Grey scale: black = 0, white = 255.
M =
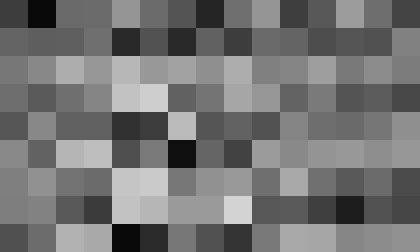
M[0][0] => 61
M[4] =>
[86, 136, 96, 96, 49, 60, 186, 85, 98, 82, 132, 110, 106, 118, 143]
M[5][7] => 101
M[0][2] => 105
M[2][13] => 140
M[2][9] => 128
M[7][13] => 82
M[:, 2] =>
[105, 95, 173, 111, 96, 181, 114, 89, 178]
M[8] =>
[80, 108, 178, 169, 9, 43, 119, 81, 52, 121, 168, 166, 134, 140, 145]
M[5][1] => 98
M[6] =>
[127, 145, 114, 107, 197, 202, 119, 145, 153, 111, 168, 112, 89, 107, 75]
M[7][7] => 154
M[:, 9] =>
[149, 106, 128, 150, 82, 155, 111, 87, 121]
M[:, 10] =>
[62, 100, 133, 99, 132, 137, 168, 90, 168]
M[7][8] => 211
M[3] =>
[110, 90, 111, 133, 194, 206, 97, 116, 166, 150, 99, 122, 84, 92, 72]
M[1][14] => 129
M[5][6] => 15
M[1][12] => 85
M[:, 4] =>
[149, 41, 183, 194, 49, 79, 197, 194, 9]
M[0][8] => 111
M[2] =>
[119, 136, 173, 150, 183, 152, 162, 143, 173, 128, 133, 158, 121, 140, 123]
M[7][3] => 59
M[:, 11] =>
[88, 77, 158, 122, 110, 148, 112, 63, 166]
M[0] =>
[61, 9, 105, 107, 149, 107, 84, 37, 111, 149, 62, 88, 156, 110, 68]
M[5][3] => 190

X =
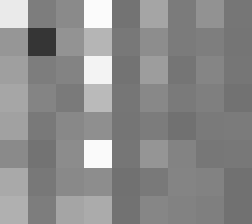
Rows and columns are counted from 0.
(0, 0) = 234
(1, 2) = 147
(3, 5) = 136
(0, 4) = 115
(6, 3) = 141
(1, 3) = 181
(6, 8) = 113
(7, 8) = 113
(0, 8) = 118
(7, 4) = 114
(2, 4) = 115
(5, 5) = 149
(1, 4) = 120
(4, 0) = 161
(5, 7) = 119
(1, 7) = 126
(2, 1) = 125
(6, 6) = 132
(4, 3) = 143
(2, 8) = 118
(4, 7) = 122

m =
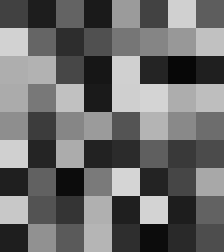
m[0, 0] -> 65
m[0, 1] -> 29
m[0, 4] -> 155
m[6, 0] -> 31
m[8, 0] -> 30
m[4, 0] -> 142
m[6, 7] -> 168
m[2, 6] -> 7
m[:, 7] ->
[93, 193, 31, 190, 109, 75, 168, 98, 77]
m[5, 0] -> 208
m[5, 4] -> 43
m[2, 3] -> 22
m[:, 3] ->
[26, 80, 22, 26, 155, 34, 122, 176, 181]
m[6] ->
[31, 97, 12, 122, 213, 35, 70, 168]
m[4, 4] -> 84
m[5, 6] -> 57
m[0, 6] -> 208
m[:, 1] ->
[29, 101, 178, 120, 60, 36, 97, 83, 145]
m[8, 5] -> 12

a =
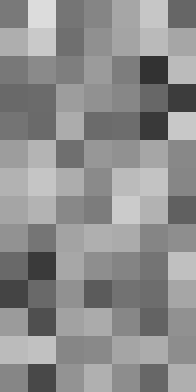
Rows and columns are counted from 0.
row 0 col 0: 121
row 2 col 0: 120
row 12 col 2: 134
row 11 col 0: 155
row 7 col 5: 178
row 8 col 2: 163
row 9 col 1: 58
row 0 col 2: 117
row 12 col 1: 193
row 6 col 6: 134
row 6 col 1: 197
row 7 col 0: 165
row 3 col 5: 103
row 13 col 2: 147
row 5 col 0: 157
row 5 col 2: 111
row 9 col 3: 142
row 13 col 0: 134
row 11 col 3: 171
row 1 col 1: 201
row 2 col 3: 155
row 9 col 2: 167
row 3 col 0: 105
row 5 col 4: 145
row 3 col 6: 60
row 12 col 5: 172

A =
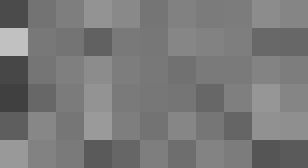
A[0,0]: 75
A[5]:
[153, 130, 122, 90, 102, 126, 110, 131, 124, 85, 90]
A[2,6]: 113
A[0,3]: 147
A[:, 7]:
[123, 130, 122, 103, 118, 131]
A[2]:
[71, 117, 127, 140, 125, 120, 113, 122, 122, 131, 125]
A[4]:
[94, 135, 118, 154, 126, 115, 134, 118, 101, 145, 143]
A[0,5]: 117
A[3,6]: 117
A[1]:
[193, 120, 116, 97, 121, 119, 134, 130, 126, 104, 103]
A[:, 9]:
[140, 104, 131, 150, 145, 85]
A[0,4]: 137
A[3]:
[64, 103, 123, 147, 122, 119, 117, 103, 127, 150, 133]
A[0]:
[75, 115, 126, 147, 137, 117, 129, 123, 124, 140, 133]
